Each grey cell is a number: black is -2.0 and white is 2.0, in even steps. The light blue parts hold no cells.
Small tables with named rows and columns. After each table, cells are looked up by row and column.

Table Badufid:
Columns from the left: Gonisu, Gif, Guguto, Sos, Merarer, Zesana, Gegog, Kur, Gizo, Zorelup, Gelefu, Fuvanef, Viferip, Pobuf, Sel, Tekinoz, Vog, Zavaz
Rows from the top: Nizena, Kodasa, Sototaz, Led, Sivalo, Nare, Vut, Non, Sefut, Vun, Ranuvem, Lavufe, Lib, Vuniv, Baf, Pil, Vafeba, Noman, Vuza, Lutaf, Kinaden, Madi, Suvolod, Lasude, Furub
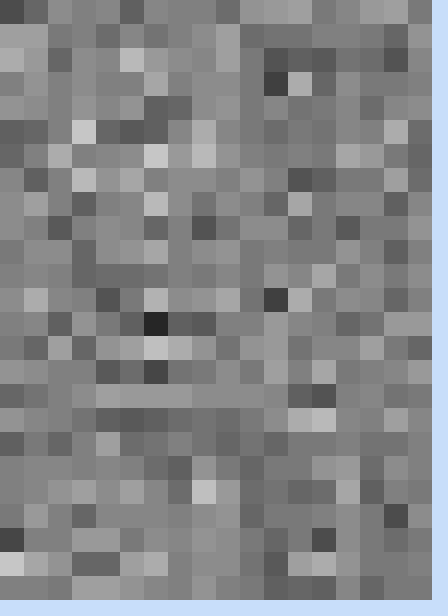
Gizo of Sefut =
-0.2
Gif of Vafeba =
-0.2
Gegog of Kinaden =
0.1
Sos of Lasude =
-0.4
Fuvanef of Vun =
0.2
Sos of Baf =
-0.4
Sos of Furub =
0.5
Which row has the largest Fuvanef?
Pil

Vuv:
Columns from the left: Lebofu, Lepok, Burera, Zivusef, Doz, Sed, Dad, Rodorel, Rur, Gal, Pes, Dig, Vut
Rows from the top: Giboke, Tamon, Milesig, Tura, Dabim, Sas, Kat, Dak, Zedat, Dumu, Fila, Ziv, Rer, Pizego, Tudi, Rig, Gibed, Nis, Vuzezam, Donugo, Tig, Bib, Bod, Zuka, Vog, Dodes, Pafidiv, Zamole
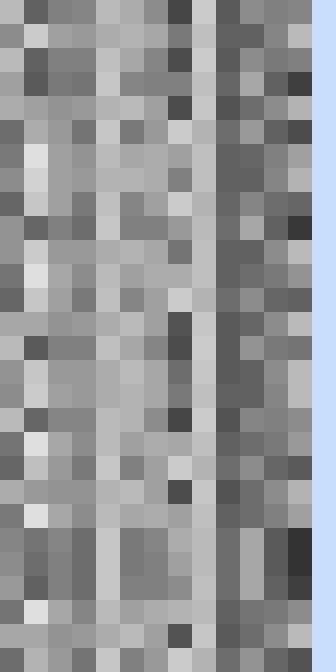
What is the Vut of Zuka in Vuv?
-1.2
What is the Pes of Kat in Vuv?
-0.4
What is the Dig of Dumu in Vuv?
-0.5
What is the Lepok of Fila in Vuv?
1.2
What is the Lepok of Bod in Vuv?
-0.2
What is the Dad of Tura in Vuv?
0.0
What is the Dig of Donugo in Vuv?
-0.4
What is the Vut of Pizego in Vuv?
0.9
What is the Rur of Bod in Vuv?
0.9
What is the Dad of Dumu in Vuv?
0.0
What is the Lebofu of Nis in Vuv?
0.9
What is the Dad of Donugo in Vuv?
0.5
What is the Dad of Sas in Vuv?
0.4
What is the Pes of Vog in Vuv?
0.6

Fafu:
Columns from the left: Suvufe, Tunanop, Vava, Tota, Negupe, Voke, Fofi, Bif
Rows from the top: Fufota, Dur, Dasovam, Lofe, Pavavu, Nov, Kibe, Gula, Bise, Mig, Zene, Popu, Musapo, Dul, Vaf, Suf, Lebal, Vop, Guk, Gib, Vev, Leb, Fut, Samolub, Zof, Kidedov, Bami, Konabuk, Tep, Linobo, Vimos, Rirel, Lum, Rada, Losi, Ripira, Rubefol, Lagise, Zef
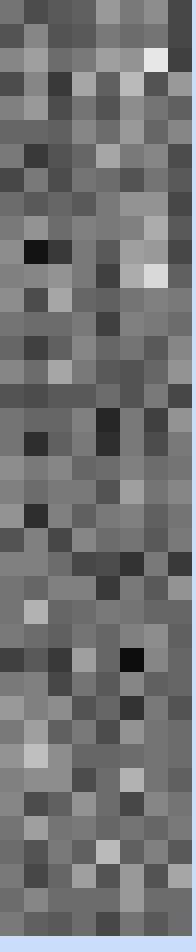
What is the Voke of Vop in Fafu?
-0.1
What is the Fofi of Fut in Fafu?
-0.6
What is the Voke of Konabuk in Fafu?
-1.8
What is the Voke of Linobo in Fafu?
-1.2
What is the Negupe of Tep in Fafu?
-0.6
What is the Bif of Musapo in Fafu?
-0.1
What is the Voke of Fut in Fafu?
-0.2
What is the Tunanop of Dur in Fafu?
0.1
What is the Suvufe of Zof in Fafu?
-0.2
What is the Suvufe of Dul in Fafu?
-0.2
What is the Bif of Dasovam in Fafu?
-1.0
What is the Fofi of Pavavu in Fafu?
-0.2
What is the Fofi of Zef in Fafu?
-0.6
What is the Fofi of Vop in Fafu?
-1.0
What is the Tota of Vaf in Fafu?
0.1
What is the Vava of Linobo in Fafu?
0.2
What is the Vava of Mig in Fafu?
-0.3
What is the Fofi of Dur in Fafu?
-0.2
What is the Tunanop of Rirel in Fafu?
1.0
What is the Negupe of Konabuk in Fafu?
-0.4
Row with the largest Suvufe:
Linobo

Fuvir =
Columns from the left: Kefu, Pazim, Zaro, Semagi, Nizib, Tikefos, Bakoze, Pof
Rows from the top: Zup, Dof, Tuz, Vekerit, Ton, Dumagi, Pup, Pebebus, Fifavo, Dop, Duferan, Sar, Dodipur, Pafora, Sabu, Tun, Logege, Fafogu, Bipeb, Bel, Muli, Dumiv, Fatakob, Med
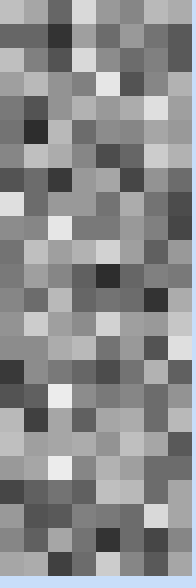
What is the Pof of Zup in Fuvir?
0.7
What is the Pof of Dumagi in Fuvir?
0.4
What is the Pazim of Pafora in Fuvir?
1.2
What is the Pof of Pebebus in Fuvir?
-0.3
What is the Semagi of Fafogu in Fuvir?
-0.5
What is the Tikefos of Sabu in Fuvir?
0.4
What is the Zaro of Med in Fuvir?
-1.0
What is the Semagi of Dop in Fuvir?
-0.1
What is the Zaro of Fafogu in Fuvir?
0.6
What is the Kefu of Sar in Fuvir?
-0.1
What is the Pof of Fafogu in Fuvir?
0.9
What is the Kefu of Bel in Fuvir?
0.4
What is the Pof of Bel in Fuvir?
-0.3
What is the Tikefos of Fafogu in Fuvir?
0.7
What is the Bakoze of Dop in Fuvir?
0.0
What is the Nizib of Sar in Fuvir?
-1.3

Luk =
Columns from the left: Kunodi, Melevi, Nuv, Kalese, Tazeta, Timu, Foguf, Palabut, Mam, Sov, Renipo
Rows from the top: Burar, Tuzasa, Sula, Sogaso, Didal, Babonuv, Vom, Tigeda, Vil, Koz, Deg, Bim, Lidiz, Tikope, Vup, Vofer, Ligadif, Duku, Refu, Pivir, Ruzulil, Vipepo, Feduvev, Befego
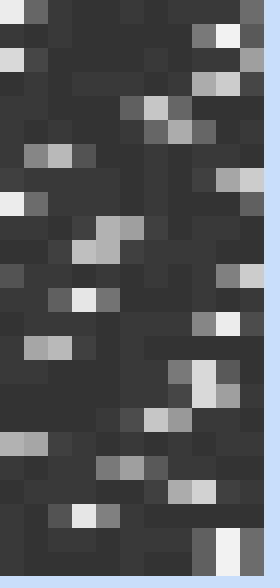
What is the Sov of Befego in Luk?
1.8
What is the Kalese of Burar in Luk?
-1.2
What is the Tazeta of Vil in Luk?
-1.1
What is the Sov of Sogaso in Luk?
1.2
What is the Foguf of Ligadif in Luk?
-1.1
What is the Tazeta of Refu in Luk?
-1.2
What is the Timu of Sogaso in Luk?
-1.1
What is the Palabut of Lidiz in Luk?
-1.2

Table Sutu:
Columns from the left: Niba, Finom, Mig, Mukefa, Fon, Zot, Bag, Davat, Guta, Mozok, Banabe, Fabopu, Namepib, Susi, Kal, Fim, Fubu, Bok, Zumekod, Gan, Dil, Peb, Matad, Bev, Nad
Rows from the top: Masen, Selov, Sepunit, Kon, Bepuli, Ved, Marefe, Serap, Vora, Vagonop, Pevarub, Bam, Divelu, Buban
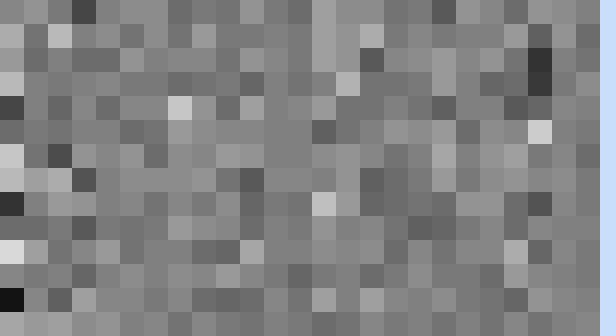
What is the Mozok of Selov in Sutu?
-0.1
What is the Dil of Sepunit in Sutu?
0.3
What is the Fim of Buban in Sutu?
0.1
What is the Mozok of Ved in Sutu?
0.1
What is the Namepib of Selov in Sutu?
-0.1
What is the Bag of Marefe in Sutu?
-0.3
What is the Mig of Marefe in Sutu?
-0.8

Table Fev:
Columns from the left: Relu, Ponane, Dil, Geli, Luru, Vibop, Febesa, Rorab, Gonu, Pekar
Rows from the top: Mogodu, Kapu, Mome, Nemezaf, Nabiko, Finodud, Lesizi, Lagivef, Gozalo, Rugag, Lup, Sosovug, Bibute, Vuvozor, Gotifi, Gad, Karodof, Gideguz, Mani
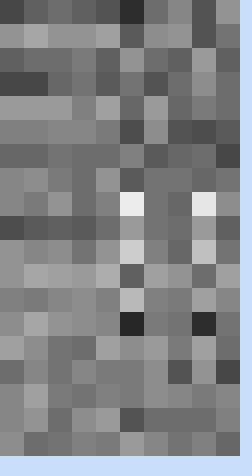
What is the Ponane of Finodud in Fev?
0.0
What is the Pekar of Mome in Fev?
-0.5
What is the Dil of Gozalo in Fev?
0.3
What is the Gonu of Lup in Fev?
1.0
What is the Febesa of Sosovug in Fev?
0.5
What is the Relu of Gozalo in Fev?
0.1
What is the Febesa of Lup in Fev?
0.0
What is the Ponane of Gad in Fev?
0.1
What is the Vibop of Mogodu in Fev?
-1.3
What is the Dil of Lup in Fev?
0.2
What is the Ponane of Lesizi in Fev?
-0.4
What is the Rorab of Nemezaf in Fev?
-0.3
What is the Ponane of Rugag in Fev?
-0.6
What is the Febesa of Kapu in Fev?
0.2
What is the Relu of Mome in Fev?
-0.5
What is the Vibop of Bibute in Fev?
0.9
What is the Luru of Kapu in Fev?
0.5
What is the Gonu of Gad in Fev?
0.3

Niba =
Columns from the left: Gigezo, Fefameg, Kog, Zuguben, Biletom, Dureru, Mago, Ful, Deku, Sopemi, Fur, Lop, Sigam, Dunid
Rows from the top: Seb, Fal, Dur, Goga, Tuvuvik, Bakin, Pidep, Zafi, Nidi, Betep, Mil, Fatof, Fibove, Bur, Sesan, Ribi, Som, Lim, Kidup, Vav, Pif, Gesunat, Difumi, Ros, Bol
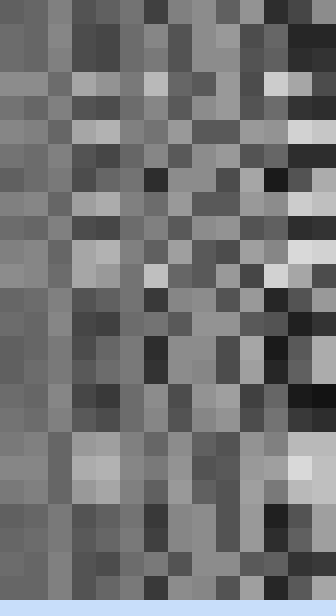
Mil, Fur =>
0.5
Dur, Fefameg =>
-0.4
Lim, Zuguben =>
-0.6
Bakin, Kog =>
-0.4
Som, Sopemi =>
0.5
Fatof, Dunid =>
-0.8
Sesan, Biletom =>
-0.4
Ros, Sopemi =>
0.2
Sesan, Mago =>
-1.3
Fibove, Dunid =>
0.4
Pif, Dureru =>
0.0
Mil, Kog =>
-0.4
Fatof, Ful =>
-0.4
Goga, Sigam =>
0.6
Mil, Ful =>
0.5
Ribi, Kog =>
-0.1
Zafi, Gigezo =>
-0.5

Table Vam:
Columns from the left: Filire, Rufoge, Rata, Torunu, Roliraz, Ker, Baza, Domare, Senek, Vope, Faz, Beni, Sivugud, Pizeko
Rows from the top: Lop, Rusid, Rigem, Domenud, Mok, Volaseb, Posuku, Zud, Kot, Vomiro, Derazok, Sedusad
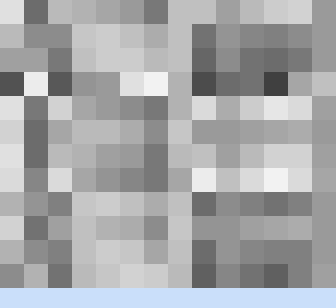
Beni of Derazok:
0.0
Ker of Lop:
0.4
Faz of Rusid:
0.1
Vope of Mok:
0.7
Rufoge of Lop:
-0.3
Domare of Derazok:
1.0
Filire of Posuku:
1.5
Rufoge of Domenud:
1.7
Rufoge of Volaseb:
-0.3
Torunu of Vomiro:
1.0

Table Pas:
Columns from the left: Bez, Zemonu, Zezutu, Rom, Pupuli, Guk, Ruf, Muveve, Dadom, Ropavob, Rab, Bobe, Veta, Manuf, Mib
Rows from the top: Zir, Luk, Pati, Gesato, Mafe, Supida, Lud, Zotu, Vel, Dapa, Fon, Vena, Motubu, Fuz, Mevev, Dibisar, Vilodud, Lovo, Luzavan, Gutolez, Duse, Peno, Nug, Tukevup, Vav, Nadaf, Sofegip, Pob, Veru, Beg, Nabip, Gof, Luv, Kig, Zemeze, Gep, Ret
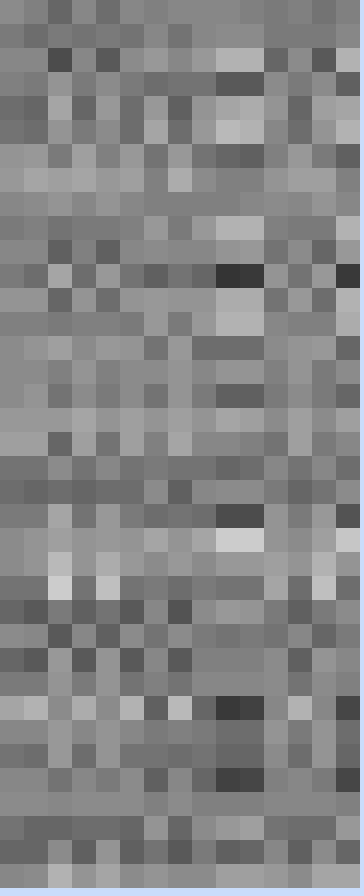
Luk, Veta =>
-0.1
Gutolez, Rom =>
-0.2
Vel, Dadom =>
0.0
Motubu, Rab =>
0.7
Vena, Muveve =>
-0.2
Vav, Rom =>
-0.2
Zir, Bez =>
0.2
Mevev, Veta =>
0.3
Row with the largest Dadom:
Nug

